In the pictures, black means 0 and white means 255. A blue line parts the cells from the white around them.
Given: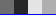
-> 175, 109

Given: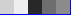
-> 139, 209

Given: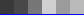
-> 186, 57

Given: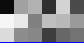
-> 75, 219

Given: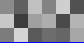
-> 81, 124

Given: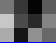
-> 91, 171

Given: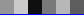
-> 93, 149

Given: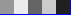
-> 32, 151
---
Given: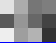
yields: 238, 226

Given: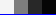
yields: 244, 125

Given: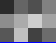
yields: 206, 192

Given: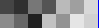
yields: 229, 216

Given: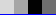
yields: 217, 166

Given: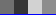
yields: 210, 141

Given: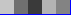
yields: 198, 179

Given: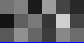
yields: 207, 158

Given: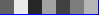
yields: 234, 181
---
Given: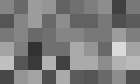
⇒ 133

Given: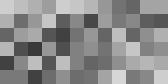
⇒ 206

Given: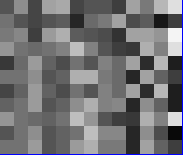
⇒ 84

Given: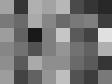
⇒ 163

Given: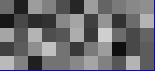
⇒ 108
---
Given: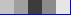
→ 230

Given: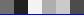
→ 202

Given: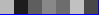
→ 109

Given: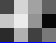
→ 199

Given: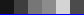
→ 212

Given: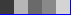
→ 212

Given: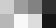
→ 183

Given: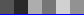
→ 209

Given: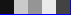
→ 67
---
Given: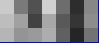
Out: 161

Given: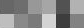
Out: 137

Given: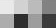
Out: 46

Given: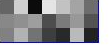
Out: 144

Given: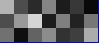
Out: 153

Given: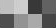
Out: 147

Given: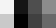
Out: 2

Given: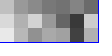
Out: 177

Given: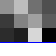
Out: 131
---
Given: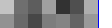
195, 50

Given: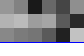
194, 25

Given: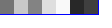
249, 40

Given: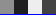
238, 31

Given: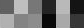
191, 8

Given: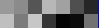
199, 4

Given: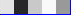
249, 40
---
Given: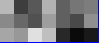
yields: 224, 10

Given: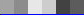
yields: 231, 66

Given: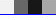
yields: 241, 23

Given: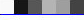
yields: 249, 22

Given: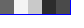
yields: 244, 44

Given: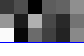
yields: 250, 0

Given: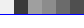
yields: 240, 58
